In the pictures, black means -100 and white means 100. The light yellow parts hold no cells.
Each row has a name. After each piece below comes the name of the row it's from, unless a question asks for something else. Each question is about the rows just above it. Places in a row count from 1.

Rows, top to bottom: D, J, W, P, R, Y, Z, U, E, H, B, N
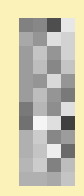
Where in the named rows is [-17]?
H, 4
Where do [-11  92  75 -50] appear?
U
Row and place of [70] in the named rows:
R, 3
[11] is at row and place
Z, 3

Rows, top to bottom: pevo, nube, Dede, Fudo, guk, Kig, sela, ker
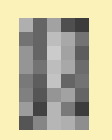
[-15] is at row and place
Fudo, 5
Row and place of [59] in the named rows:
Dede, 3

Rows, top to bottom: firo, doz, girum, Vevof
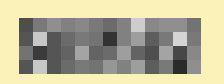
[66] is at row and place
doz, 12
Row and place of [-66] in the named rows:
Vevof, 12

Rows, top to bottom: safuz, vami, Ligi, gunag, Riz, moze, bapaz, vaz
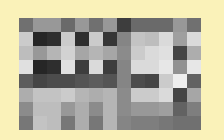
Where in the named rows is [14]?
gunag, 12
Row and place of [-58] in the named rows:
vami, 7
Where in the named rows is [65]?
Ligi, 4
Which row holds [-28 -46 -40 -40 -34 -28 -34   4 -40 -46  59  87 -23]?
Riz

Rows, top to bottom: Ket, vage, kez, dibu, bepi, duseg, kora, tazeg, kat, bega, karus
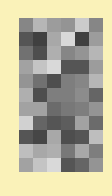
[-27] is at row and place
tazeg, 4
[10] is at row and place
duseg, 5
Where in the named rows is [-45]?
kat, 2

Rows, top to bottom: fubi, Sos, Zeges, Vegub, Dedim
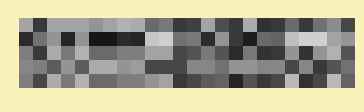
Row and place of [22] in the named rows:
Vegub, 9
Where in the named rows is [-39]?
fubi, 15
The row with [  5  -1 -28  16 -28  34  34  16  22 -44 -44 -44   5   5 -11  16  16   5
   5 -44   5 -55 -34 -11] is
Vegub
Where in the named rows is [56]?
Sos, 10
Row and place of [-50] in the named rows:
fubi, 13
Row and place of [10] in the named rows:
fubi, 23

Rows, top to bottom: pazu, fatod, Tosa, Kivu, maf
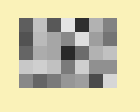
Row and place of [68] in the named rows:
maf, 7
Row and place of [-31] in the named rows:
pazu, 3
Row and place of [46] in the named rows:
fatod, 2

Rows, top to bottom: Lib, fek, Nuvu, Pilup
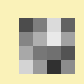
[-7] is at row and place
Nuvu, 2
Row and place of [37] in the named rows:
fek, 2

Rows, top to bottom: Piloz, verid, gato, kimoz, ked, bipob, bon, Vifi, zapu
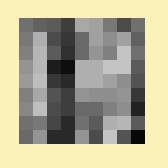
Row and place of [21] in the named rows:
ked, 1
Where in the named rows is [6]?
bon, 1

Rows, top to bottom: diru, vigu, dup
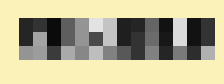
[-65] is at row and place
dup, 13
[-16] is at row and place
vigu, 10
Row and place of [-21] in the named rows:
diru, 10
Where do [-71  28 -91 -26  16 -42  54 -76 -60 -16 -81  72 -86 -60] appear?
vigu
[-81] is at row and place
vigu, 11

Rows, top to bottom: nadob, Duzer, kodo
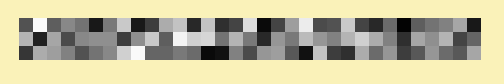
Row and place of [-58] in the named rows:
kodo, 1
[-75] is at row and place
Duzer, 2
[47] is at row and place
Duzer, 21

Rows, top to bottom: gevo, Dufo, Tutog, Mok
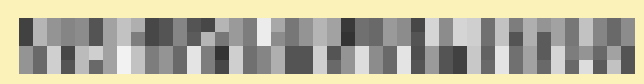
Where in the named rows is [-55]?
gevo, 24
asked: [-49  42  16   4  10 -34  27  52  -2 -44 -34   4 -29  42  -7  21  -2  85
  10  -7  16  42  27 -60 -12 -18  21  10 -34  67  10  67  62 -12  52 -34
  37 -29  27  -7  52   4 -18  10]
Dufo
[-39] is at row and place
Tutog, 29
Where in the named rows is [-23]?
Tutog, 34

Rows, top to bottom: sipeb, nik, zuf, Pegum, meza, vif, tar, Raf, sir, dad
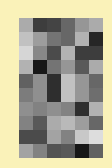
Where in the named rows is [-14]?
vif, 6
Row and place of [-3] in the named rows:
vif, 1
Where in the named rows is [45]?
Raf, 4
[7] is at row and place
zuf, 2
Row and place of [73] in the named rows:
sir, 6

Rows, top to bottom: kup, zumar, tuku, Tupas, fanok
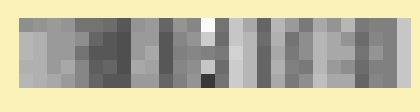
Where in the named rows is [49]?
fanok, 22
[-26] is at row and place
Tupas, 6
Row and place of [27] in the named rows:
Tupas, 10

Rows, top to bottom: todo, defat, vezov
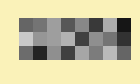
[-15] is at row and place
vezov, 1
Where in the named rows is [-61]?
defat, 8

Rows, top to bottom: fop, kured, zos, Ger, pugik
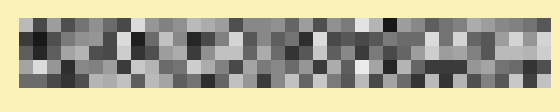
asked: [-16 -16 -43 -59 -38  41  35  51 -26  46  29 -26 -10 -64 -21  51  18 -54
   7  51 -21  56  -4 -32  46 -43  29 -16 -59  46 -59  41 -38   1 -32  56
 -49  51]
pugik
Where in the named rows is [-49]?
pugik, 37

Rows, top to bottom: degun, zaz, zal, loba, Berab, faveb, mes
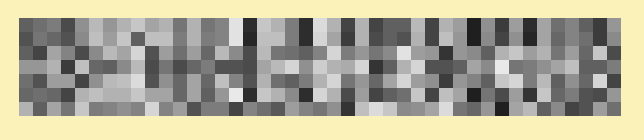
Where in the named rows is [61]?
loba, 22
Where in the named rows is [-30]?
mes, 19
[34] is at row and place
loba, 24

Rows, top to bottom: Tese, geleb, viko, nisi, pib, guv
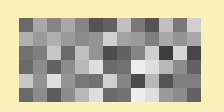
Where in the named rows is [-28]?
guv, 3
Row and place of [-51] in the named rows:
viko, 11

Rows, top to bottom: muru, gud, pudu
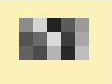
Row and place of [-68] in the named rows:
pudu, 4
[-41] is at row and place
pudu, 2
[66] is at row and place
muru, 2
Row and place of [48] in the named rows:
pudu, 5
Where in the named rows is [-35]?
gud, 1
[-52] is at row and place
gud, 4

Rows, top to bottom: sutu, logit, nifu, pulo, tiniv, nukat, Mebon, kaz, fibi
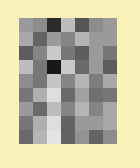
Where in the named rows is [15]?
fibi, 5
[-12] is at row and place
nukat, 6
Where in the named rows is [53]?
tiniv, 3
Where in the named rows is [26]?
nukat, 5
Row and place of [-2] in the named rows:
tiniv, 6

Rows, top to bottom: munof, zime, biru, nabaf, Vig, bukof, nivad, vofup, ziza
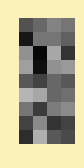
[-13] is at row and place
bukof, 4
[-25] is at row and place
zime, 4
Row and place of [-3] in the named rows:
nivad, 3
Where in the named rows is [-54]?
nivad, 2

